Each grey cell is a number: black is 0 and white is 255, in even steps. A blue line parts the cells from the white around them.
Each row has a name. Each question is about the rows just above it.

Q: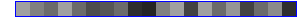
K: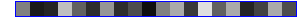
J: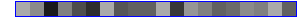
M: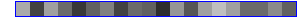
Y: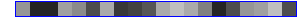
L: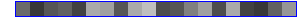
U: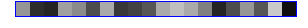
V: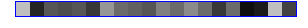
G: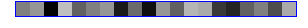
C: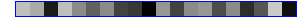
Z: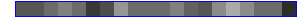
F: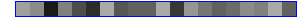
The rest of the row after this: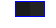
[191  97  45 150  45  77  14 128 170  56 223  97 170  36  66 170  77]
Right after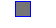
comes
[97]
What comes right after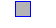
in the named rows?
[170]

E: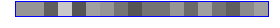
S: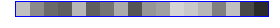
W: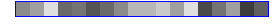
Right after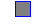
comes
[192]
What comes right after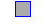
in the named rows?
[85]

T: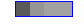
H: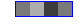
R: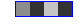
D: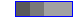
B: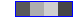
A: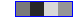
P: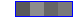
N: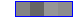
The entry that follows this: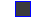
[122]
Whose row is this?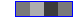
H
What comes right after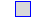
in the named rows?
[150]
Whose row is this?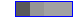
T
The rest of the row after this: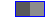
[102 122]

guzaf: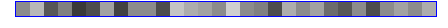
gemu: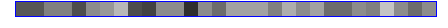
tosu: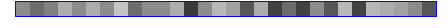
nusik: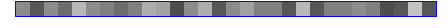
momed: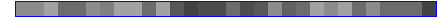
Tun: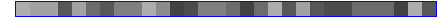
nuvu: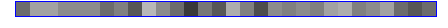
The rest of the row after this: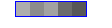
[140  77 140 162 140 173]
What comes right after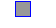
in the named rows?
[184]
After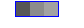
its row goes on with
[128 128  87 184  87 128 128 140 128  77  87 196  87]
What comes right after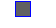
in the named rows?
[108]
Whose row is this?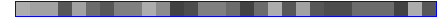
Tun
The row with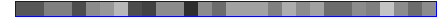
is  gemu
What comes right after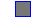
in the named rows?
[87]

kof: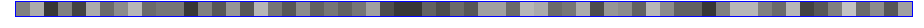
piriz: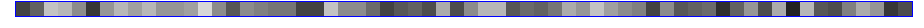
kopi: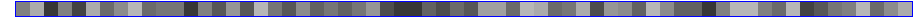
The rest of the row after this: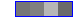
[140 171]
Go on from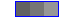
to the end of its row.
[ 77  55  55  98  77 107  87 160 160 107 183 171 107 118 171  77 150 140
  98 183 140  98  98  55 128 183 183 128 107 183  67  87 118 128 183 107
 140 171]
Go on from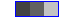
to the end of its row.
[183 140  55 150 183 160 183 150 150 160 215 140  87 140 128 118 118  67
  67 195 140 140 107  67  87  98  77 171  77 140 183 183  87 107  98 118
 171 150 195 160 140 128  67 140  87  98 107  46  98 150  77 171  34 183
  87  77 128 171 150  55  77]
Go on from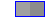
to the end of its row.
[128  67 140  87  98 107  46  98 150  77 171  34 183  87  77 128 171 150
  55  77]

